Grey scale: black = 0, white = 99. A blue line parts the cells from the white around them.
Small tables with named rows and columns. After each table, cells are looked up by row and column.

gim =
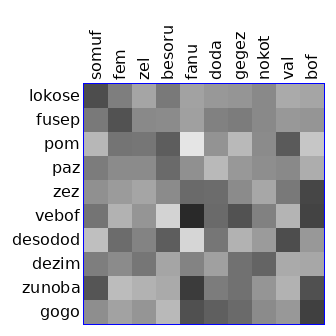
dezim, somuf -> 49
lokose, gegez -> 58
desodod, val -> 30
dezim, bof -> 65
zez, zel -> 64
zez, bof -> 27
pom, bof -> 77
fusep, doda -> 50
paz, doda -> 72
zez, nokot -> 65
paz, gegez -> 59
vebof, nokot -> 50
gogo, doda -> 37
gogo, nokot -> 54
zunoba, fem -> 73
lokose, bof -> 64
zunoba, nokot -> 58

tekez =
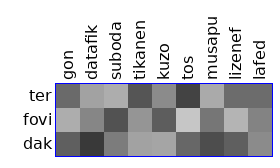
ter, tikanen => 33
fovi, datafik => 52
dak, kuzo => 64
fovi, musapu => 46
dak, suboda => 48
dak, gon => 37
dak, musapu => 30
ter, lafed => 42
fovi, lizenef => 70

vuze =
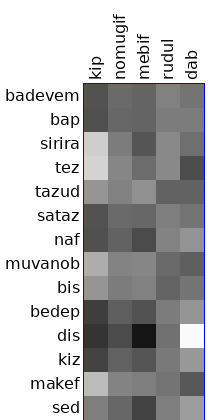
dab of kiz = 59
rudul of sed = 49
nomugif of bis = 48
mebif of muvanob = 52
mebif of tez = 42
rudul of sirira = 53
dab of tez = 30
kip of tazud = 58
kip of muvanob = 67
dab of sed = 61
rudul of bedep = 48
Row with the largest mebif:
tazud

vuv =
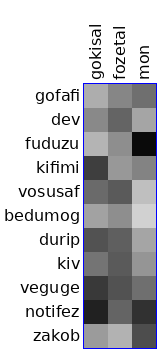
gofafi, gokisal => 67
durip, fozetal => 37
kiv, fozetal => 35
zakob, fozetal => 69
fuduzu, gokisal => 70
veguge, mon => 43
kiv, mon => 58
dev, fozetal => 39
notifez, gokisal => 13
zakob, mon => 30
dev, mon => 64
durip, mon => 64
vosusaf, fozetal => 35
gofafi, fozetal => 52
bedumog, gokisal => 63

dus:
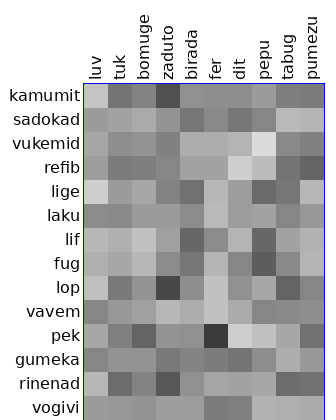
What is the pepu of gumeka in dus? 55
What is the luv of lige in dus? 80
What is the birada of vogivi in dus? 61
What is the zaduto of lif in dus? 62
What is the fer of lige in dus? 71
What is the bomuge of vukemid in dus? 57
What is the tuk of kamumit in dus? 45
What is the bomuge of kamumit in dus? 51
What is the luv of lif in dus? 71
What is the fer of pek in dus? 23
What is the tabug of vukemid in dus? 53
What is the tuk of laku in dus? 53
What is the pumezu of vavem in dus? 55
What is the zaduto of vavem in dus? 71
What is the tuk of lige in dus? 60
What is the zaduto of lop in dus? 28
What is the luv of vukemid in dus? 64
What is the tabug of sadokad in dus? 72
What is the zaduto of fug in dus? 54
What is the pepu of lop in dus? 65

